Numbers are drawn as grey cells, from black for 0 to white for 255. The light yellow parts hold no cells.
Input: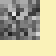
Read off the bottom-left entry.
87
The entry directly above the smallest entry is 101
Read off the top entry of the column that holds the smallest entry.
171
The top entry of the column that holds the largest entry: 115
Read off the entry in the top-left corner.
171
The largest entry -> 228
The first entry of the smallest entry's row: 62
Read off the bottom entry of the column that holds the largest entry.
140
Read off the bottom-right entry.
127
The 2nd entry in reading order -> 171
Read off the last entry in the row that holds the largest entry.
115
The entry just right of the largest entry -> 46
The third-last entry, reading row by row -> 140
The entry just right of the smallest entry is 75
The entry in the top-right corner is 87
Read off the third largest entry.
199
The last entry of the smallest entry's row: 213
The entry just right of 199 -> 171
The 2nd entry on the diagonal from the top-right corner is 101
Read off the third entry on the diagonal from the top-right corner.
127
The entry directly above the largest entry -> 171
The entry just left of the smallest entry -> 127
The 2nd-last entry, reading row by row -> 87
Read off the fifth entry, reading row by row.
156
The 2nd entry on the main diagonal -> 156

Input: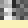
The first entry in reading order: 145
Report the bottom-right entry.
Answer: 129
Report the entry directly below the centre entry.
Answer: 55
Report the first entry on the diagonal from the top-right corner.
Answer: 98
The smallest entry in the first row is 41
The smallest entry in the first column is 69
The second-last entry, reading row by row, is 69
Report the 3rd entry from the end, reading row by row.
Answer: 129
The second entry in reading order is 188
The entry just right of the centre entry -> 114

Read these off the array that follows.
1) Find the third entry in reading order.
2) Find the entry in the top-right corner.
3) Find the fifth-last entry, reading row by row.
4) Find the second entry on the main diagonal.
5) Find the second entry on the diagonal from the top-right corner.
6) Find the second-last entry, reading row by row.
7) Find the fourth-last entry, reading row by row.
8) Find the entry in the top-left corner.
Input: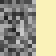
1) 62
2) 184
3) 62
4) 133
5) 118
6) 76
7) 158
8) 49

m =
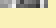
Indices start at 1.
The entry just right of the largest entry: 96
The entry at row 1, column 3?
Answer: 161
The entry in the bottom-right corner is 108
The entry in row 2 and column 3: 185
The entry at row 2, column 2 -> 146
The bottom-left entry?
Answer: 146
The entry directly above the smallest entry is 82

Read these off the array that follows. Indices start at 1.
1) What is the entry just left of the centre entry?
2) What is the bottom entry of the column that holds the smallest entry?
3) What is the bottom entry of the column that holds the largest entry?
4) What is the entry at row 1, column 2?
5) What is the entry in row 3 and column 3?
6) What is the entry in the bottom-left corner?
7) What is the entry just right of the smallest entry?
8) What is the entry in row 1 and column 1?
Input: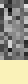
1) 180
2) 84
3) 84
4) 84
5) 13
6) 164
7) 150
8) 110

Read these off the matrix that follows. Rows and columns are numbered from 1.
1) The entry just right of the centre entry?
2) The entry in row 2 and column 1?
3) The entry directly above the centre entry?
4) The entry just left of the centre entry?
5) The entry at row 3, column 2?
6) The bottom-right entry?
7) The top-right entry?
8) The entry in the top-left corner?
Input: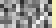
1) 198
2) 60
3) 160
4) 60
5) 45
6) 129
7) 45
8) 186

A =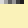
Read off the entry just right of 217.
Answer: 162
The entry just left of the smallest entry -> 63

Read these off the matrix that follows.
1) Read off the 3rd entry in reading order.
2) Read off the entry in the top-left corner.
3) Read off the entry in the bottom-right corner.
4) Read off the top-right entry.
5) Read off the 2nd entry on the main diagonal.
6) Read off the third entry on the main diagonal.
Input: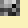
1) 182
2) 125
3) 99
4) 85
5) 166
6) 57

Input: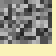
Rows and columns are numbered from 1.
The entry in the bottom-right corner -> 135
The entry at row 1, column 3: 119
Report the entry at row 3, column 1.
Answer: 151
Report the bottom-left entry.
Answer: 135
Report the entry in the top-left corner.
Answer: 135
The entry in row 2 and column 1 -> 135
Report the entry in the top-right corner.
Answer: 79
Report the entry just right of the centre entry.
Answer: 50
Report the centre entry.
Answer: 119
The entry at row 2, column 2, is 135
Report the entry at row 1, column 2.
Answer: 119
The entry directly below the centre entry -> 50
